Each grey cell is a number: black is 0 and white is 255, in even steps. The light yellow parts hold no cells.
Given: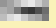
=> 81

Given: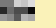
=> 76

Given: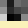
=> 69

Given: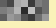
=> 83

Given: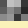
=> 111

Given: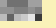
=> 144

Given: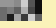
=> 70

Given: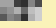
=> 190

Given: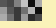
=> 183

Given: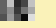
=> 114
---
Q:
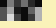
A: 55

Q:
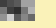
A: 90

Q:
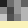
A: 152

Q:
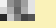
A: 115

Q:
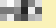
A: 194

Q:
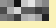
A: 18
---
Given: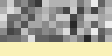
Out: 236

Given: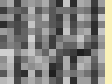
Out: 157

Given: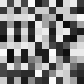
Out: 220

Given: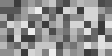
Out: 171

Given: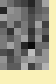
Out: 37

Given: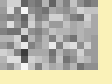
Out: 143

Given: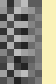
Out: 188

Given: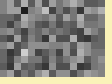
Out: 91
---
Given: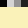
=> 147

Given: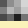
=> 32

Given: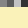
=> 194

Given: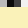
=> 64

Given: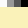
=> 84

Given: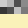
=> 192
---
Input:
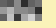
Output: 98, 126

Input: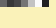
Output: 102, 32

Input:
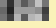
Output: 129, 77

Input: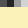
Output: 82, 211

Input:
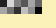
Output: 34, 7

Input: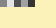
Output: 133, 52

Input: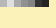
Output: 183, 36
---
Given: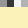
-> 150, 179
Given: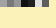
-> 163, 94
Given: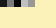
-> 23, 152
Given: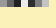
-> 153, 196
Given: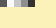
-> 88, 50
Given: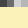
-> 68, 182
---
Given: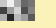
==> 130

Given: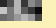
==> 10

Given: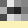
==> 119

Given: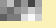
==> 178

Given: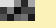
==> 69

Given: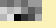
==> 124
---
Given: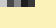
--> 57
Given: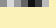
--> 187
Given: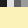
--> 154
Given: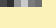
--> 110
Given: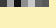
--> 89
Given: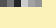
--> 148
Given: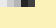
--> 66
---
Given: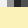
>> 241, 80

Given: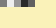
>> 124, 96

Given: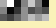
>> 172, 188

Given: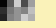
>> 5, 175

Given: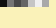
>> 14, 169

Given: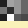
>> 32, 73
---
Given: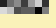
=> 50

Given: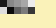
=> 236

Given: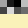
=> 190

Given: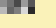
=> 87

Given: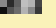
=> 69

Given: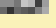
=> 157

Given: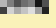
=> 80

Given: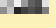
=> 225
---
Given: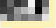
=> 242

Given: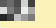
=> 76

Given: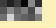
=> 6

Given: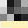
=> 24

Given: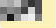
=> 109

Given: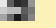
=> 40
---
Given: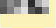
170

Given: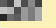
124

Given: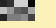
82

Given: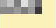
169

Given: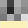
161

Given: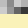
204
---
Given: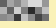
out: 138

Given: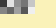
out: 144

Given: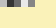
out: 107

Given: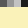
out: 194

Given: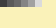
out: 105

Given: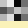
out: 7

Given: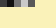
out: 118

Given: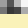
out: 187
